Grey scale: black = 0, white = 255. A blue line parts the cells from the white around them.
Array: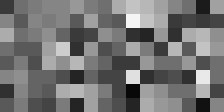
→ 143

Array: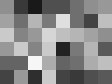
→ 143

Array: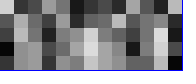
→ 24

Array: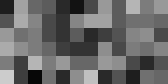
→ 73

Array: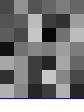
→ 188

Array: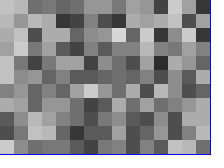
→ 55

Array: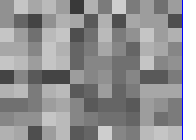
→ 177

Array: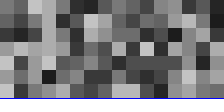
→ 57

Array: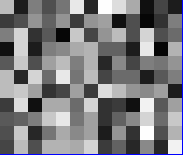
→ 107
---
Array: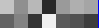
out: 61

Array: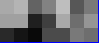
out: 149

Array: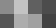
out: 66

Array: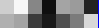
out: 216

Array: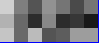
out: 25

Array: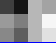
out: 246

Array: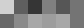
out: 116

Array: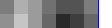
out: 103

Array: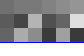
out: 222
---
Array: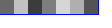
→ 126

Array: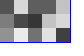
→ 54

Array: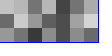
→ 95

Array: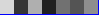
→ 32

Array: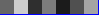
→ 124

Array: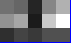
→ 27

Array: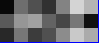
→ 99
